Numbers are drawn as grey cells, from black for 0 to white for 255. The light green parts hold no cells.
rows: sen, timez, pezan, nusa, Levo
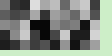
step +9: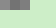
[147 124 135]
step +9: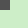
[90]
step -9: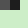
[72 20]
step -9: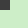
[52]
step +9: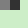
[135  59]

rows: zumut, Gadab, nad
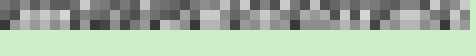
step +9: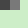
[ 78 130]
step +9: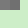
[130 121]
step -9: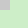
[192]
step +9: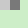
[210 130]
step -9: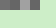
[103  93 152  93]
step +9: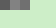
[101 139 121]

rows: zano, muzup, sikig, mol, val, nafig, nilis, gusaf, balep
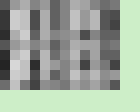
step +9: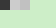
[ 64 213 202]
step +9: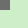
[118]
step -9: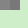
[123 111]
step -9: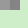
[144 123]
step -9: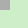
[164]
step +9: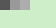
[ 95 162 182]

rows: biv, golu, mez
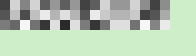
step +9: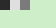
[ 51 232 132]
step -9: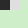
[ 33 214]
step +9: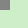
[141]
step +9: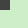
[75]
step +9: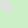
[232]
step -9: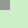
[142]

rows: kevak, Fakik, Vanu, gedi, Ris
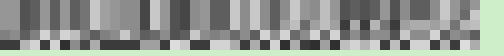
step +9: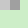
[209 169]
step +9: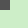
[91]

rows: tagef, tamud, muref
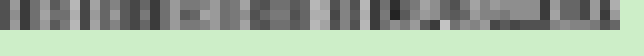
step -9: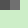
[ 72 103]
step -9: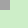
[154]
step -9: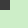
[50]
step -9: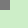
[112]
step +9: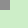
[151]
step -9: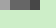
[154  93  93  62]
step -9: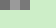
[103 145 112]

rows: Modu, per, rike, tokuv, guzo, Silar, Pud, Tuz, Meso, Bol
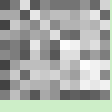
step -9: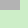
[170 170]
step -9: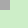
[160]
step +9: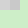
[220 210]
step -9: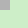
[170]

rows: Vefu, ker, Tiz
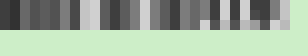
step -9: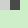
[199  64]
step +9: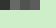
[ 59 113  91 101]
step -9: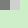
[115 199]

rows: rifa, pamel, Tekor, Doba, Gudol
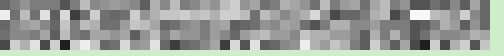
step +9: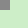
[145]
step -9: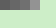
[ 85  94 103 138]
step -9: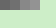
[ 94 103 127 138]

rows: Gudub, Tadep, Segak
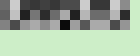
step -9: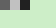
[ 88 184  24]
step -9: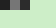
[ 24 109  35]
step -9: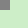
[121]

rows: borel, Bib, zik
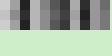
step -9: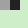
[152  25]
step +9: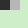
[ 55 191]
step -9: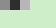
[131  37 173]
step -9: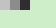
[185 131  37]

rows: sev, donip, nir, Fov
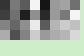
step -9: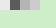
[225  82 172 195]
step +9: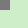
[130]
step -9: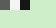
[ 82 235  12]
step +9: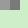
[163 130]
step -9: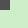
[71]
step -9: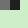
[103  22]
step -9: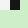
[235  12]

